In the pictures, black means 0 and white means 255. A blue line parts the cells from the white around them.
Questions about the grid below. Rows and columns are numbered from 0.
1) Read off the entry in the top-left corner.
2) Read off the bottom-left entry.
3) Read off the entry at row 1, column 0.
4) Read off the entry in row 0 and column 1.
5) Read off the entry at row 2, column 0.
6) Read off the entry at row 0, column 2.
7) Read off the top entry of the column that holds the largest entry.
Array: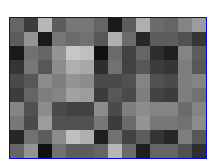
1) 101
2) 101
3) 93
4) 60
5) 25
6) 183
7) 119

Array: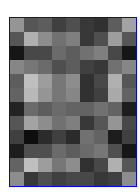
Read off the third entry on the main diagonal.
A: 72
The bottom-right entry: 141
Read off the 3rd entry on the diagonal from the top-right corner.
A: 127
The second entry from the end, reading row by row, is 64
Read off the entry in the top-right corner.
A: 163
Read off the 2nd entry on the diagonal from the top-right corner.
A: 157
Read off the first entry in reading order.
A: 149
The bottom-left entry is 141
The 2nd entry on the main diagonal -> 176
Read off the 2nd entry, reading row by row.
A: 86
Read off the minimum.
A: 14
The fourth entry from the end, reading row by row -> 72
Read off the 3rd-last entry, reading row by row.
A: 56
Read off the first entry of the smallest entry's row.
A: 64
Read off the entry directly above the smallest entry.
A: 163
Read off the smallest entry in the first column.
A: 22
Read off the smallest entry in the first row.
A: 49

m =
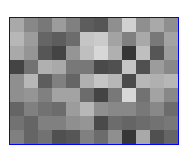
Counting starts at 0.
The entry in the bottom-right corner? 101
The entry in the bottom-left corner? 128
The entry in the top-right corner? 143
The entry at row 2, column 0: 169
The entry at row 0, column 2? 120
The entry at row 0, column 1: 136
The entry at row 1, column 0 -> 183
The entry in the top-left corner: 169

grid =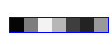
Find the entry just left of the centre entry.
243
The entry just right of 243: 183
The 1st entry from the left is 5

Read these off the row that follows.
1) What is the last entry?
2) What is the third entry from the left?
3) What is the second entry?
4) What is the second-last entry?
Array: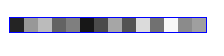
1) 159
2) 187
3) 152
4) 139

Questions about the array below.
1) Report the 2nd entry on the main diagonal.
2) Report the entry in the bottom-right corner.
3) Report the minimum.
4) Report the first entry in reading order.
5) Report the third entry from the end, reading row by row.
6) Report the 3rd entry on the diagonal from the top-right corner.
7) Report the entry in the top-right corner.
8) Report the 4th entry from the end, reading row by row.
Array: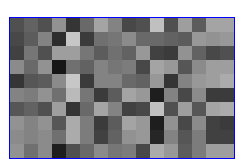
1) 92
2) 158
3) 22
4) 80
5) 124
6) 98
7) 164
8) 92

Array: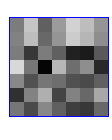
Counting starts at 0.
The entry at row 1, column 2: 104
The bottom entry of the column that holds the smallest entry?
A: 136
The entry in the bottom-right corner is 104
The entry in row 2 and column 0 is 124
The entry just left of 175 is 130
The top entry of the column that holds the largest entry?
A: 124
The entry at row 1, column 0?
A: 130
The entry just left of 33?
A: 96
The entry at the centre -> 182
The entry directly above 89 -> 142
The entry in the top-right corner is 149
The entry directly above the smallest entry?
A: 124
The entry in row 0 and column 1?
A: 197
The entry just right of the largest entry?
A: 118
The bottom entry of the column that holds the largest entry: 118

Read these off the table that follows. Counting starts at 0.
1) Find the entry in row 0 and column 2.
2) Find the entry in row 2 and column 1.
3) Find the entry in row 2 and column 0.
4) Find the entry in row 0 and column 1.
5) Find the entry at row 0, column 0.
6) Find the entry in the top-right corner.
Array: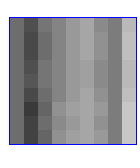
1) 117
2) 73
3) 109
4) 79
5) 109
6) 185
